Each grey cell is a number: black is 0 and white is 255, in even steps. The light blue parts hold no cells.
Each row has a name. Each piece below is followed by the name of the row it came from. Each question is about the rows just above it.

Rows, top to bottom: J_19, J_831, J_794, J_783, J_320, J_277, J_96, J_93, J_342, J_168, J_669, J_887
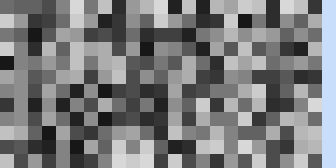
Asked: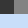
J_93
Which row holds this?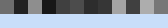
J_342
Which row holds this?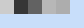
J_342
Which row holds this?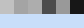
J_783
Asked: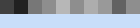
J_794

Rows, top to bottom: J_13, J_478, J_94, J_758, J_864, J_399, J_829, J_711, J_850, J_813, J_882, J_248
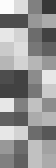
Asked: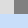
J_13
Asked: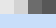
J_813

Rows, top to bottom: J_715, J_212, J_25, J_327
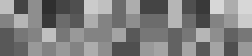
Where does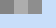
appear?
J_327
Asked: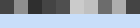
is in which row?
J_715
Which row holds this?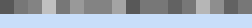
J_25
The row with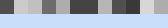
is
J_715
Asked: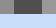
J_327

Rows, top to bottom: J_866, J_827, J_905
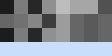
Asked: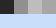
J_866
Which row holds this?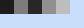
J_866
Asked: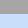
J_866
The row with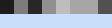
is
J_866
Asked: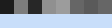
J_905
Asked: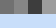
J_827

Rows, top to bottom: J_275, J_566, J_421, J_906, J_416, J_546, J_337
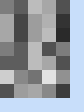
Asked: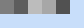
J_275
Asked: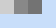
J_546
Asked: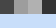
J_566
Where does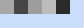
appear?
J_421

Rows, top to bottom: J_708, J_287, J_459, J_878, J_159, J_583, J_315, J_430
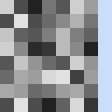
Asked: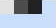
J_430
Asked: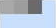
J_315
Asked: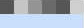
J_159
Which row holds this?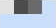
J_287
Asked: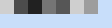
J_708

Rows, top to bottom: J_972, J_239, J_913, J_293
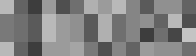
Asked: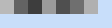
J_972
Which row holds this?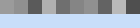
J_239
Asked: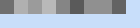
J_972
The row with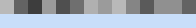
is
J_972
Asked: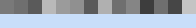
J_913
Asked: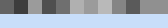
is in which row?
J_972

